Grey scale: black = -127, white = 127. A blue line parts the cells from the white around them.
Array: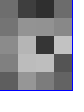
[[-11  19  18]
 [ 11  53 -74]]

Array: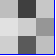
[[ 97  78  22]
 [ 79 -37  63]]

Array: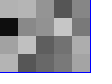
[[-113    9   18]
 [  34   64  -33]]

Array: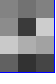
[[ 12 -69  77]
 [ 73  46  34]]

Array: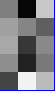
[[ 32   5 -32]
 [ 40 -72   9]]

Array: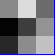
[[-124  -66   19]
 [ -87   12   65]]
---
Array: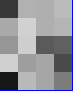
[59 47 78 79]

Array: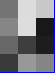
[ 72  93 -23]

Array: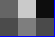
[-114   -1]

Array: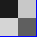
[72 85]

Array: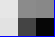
[  8 -59]

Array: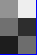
[110 -15]
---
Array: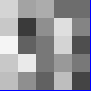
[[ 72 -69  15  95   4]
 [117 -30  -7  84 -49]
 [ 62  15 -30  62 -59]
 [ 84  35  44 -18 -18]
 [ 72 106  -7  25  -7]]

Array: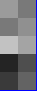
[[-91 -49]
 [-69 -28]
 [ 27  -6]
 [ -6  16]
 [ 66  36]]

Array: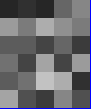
[[-89 -79 -89 -25   6]
 [-14 -59  36 -59  27]
 [ 36 -47 -68   6 -47]
 [-35 -35 -59 -25 -68]
 [-35 -14  66  45 -79]
 [ 27  -4  45  16  -4]]

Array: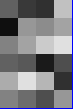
[[ -30  -70  -79   65]
 [ -30  -39 -101  -49]
 [   2  -19  -49   23]
 [-112   23   12   35]
 [   2   35   75   96]
 [  44   96   54  -79]]

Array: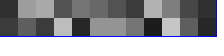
[[-68 -33 -68  61 -88  20  20 -11 -99  70 -33 -88]
 [-79  29  41 -45 -11 -23 -45 -68  50  -1 -56 -79]]

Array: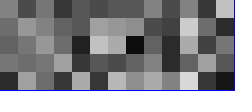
[[   2  -52   -9  -72  -40  -52  -40  -40    2  -52    2  -72   65]
 [  -9  -18   -9   32  -72  -40  -52  -29    2  -84  -29   32  -40]
 [ -29   -9   23  -18  -94   65   43 -114  -29  -84   43  -62   -9]
 [ -18   23    2  -29  -40   32   23   14  -52  -62   76  -18  -84]
 [ -84   32  -18  -72   43  -72   55   14   43    2   88  -72 -105]]
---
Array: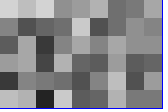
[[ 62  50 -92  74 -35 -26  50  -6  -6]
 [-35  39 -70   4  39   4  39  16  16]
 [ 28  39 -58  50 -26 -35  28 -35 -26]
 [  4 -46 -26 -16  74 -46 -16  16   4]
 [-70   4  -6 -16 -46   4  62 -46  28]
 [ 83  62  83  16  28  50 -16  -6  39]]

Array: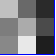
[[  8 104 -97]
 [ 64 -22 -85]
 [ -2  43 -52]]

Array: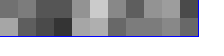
[[ 38 -33 -53 -75  38  47 -23  -3  -3   8 -23]
 [-14  -3 -42 -42  19  75   8 -33  19  29 -53]]

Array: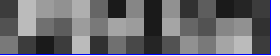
[[  -6  -67 -101  -67   59  -78  -15  -55  -90  -45   17   -6   37   59
   -67]
 [ -45   59  -15  -34   28   -6   37   28 -101   37  -25  -45    6   17
   -78]
 [ -67   59   28   17   47  -25 -101    6 -101   17  -78  -34 -101  -90
   -67]]

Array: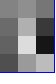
[[ -29   92 -105]
 [ -20   48  -70]
 [   3   15   -9]
 [ -48   26   60]]

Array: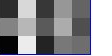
[[-123  108  -92   -7  -17]
 [ -83   88  -72   23  -27]
 [   3   55  -37   44  -48]]

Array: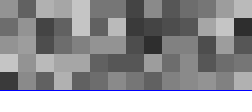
[[-18  19 -59 -30  69 -30  58 -69 -59 -50 -41  38  69 -81]
 [ 19  29 -50 -18   1  19  19 -50 -81   1   1 -50  29 -41]
 [-69  10 -30  49 -30 -18  10  -9 -30   1  10  19   1  49]
 [ 19 -30  49  38  69  -9  -9 -59  10 -41 -18  -9  29  58]
 [ 69  19  58  38  38 -30 -41 -41  29 -18  10 -41 -18  -9]]

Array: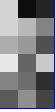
[[  83 -114  -90]
 [   3  -17  -81]
 [ -37   15  -59]
 [  45   25  -47]
 [  83   56    3]
 [ 104  -27   74]]
